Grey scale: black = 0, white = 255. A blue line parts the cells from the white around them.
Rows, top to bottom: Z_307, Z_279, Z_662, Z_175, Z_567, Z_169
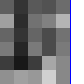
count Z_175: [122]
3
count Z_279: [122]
0

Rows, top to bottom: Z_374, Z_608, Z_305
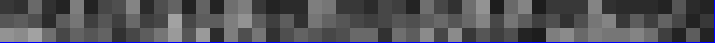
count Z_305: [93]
3
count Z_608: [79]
4
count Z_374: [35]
8

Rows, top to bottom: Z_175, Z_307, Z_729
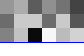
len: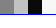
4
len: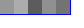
5
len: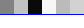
6
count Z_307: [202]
3
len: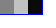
3
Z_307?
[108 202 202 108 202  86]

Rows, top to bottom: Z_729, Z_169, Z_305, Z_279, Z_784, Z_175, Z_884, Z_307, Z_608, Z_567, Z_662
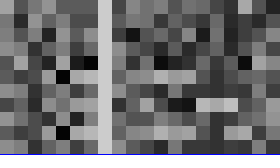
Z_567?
[ 91  62  76 154   4 168 183 204  98 134 141 176 154 162  83  50 154 168
  62 119]
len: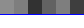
6
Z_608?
[147 113  76  50 141  35 126 204 113  83  83 126 105  76 105  50  62  98
 113 147]

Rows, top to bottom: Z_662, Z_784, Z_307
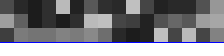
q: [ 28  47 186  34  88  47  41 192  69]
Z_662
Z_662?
[ 75  41  28  47 186  34  88  47  41 192  69  34  41  41  82 151]
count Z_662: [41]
4
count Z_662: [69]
1
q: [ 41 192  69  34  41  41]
Z_662
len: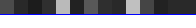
14
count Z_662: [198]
0

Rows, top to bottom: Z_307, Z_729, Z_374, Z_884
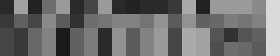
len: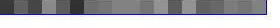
19
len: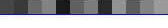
12
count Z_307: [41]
5
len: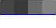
4

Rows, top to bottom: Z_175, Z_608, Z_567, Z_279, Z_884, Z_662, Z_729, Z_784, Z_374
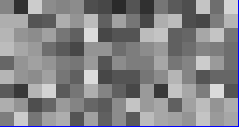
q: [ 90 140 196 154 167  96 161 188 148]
Z_784
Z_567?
[181 148 140 161 118  96 219  71  84  84 188 196  96 102 167 196 118]

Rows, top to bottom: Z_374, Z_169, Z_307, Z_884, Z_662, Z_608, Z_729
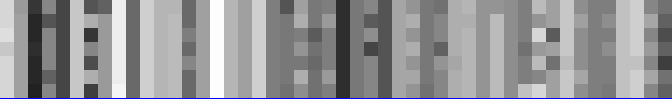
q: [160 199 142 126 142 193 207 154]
Z_884
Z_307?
[222 160  39 134  69 199  54 154 237 105 207 181 187 126 160 253 181 160
 207 126 120 126  91 126  46 120 142  84 166 148 120 134 174 181 148 187
 142 126 214  91 199 142 126 126 193 207 134  77]
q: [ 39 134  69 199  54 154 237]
Z_307
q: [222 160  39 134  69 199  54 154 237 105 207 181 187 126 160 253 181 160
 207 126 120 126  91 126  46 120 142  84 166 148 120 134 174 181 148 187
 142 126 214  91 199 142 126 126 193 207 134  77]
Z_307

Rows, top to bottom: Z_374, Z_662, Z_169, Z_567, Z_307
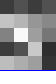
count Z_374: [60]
2
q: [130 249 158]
Z_169

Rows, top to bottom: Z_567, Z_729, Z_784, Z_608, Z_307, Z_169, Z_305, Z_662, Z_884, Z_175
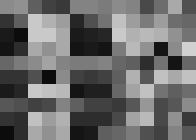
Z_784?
[ 26  12 201 201 169  26  32  38 201 177 185 177 145 115]
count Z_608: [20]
4

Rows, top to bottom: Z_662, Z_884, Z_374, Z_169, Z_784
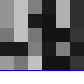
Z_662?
[149 192 127  27 176  47]
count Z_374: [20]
2
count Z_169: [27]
4
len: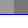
2
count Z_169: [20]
0
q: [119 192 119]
Z_374
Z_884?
[149 192  27  20 176  47]

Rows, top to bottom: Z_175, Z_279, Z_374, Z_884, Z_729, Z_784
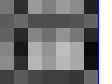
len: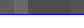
6
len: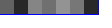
7

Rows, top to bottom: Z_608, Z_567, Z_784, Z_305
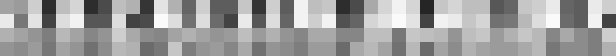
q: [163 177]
Z_784
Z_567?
[234 119 227  67 221 242  87  87 221  67  75 250 221 113 221 107  67 234
  87 221 101 242 206 242  81 101 213 227 250 227  67 242 234 198 213 113
 119 184 221 250 107  93 242  67]
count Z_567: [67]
5
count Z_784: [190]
5
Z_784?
[177 163 148 126 184 163 134 148 206 169 140 134 163 177 163 148 155 190
 155 177 148 134 169 169 134 134 190 190 119 198 190 184 148 190 198 155
 177 198 184 134 169 140 126 206]

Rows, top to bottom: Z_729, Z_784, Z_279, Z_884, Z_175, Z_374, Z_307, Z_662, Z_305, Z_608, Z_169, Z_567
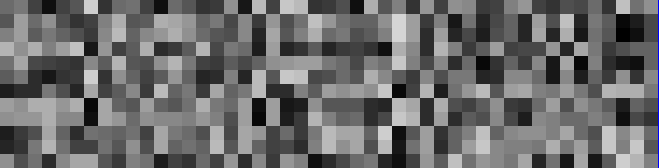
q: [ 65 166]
Z_608
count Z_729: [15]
3
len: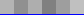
6
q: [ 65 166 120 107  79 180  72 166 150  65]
Z_608
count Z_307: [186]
3

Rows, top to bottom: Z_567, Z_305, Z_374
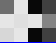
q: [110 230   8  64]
Z_567
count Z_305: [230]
2
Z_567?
[110 230   8  64]

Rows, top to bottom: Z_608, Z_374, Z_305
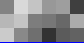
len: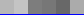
6
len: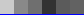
6

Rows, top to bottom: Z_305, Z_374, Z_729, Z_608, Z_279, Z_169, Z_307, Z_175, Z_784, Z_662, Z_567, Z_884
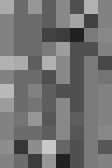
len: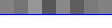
8
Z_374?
[130 108 108  94 136 164  66 130]
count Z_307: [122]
1

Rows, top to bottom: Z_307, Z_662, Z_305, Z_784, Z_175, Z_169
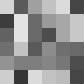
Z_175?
[147 126 126 133 119  77]
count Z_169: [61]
0
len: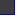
1
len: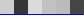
6
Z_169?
[206  54 219 194 187  69]

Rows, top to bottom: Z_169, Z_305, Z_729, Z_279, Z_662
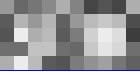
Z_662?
[174 236 186  91  84 124 145 160 118  97]
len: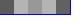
5
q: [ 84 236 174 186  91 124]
Z_729
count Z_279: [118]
0
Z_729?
[ 84 236 174 186  91 124 208 236 221  61]

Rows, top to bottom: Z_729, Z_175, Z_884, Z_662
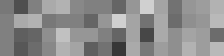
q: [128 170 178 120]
Z_175
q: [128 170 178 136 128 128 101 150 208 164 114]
Z_729
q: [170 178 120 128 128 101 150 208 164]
Z_175
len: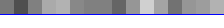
16
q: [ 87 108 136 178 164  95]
Z_662

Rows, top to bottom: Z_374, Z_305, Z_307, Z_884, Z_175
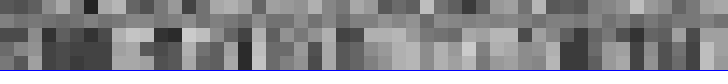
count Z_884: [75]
2
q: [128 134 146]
Z_374

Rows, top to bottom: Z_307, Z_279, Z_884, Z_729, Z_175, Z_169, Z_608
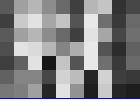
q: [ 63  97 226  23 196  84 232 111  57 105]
Z_175
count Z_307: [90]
1
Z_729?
[ 78 226 218 182 132 174 232  84  44  97]
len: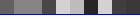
10
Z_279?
[ 63 202 226 166 196  84 232 111  57 105]
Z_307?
[ 90 160 182 140 105  63 182 196  50  71]

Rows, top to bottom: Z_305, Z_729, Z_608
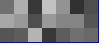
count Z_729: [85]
1
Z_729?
[167 153  78 153 133 133  85]
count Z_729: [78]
1
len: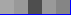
5
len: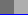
2

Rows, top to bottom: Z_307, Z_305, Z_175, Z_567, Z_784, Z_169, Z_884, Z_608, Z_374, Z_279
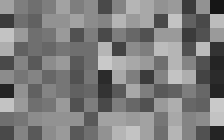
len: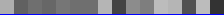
16
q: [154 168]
Z_305

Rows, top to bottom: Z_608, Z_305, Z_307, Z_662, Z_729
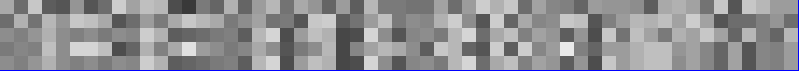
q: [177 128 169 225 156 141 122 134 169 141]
Z_662
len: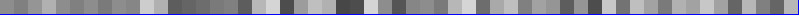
57
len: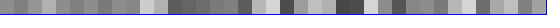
39

